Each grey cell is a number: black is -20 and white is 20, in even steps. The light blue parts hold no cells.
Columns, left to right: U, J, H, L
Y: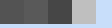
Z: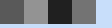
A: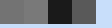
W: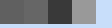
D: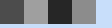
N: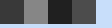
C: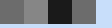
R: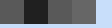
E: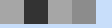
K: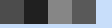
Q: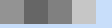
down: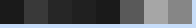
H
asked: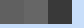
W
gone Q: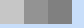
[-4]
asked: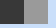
W
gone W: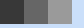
[-5]
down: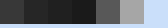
H
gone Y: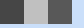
[-7]

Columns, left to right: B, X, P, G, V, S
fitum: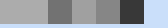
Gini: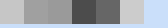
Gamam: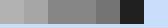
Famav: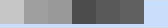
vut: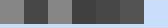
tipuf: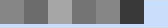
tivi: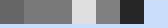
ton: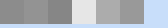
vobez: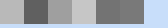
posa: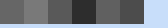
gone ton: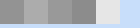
[1]
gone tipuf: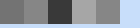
[-3]
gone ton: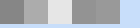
[2]
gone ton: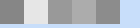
[3]
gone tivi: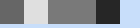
[0]
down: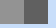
X

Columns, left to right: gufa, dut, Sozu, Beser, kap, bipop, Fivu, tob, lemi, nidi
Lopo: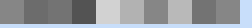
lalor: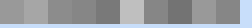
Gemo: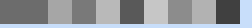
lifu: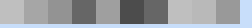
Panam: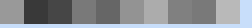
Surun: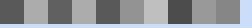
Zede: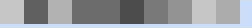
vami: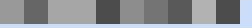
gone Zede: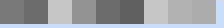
[-8]
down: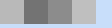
tob
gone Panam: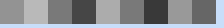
[0]
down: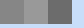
gufa
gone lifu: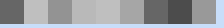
[5]

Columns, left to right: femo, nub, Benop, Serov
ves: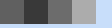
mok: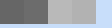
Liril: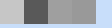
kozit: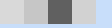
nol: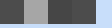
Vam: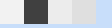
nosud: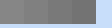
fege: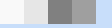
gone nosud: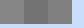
[-1]
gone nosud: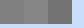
[-1]
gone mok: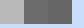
[8]
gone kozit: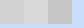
[-5]

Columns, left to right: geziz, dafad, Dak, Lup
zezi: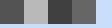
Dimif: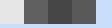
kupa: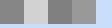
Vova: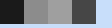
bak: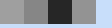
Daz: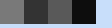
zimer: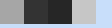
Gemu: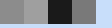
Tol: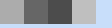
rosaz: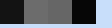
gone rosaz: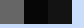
[-3]
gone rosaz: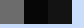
[-4]
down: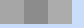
geziz
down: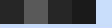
Dak
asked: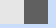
Dimif
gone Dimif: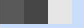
[-5]
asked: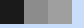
Vova

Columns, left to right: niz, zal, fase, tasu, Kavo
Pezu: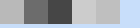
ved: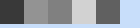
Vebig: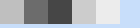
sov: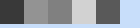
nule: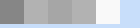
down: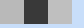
niz
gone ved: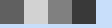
[3]
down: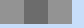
zal
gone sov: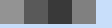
[13]
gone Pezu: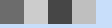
[9]
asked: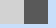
sov
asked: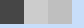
Pezu

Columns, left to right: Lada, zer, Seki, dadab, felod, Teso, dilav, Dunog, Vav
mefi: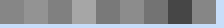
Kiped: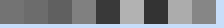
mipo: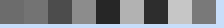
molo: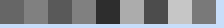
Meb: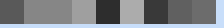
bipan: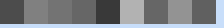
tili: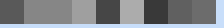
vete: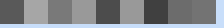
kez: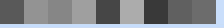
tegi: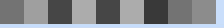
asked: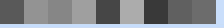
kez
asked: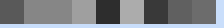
Meb
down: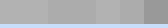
Teso
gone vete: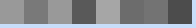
[-10]
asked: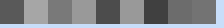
vete

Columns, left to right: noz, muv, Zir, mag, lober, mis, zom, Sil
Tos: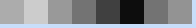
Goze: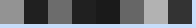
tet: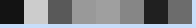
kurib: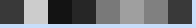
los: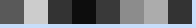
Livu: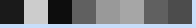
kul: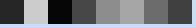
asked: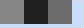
tet
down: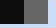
mis

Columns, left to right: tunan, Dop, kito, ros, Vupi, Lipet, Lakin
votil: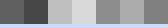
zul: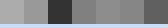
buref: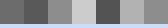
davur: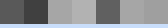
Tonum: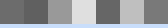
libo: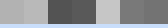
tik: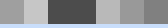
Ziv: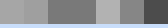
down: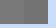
Lakin
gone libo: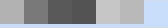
[-2]
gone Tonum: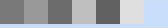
[-4]

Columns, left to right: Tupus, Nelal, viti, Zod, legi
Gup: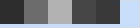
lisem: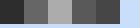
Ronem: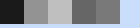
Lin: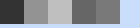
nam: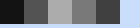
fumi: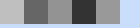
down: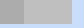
viti
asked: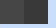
Gup
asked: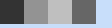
Lin
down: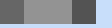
Nelal
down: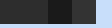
Tupus
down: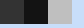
Tupus

